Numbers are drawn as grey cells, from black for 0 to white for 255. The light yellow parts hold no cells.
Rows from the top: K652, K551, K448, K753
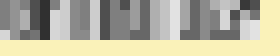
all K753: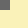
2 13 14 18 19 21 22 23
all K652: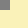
0 2 5 8 11
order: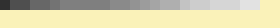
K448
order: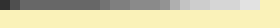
K753
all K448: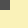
3 10
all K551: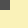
3 10 23
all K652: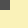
3 10 12 25

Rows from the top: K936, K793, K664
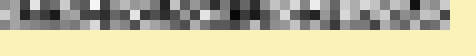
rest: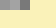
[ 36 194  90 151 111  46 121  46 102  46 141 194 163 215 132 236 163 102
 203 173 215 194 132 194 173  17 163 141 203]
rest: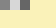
[ 58  36 151  90 215 173  79 173 203  90 141 121 194 185  68]
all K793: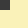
4 14 24 30
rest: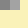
[141 132 121 111 132 121 163 215  79 151 132  79 185 163 141 102  79 173
 121  90  90  68 111 185  90 141 151 194 121 173 111  58 151 121 121  68
 173 132 102 185 102 111 185]

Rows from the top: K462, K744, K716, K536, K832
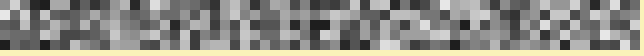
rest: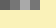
[159 118  95 107 159 107 107 150  84 169  72 159 199 130 159 107 107 169
 141 159 118 159 199 181 159  95  95  60 190 190 181 118 118  72 169 150
 199 209 141  72  51 130 150  60 199 199  72 118 209 181 107 130 141]
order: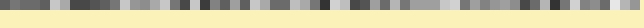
K536
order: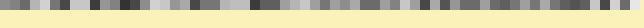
K744
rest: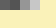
[150 150 209 118  40 130 221  72 107]
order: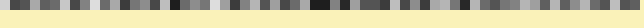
K716
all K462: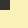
7 9 21 25 31 41

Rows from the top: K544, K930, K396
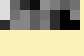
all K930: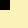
6
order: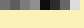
K544
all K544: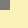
5
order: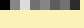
K930
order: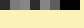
K396
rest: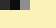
[123  93 113]
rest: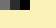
[134]

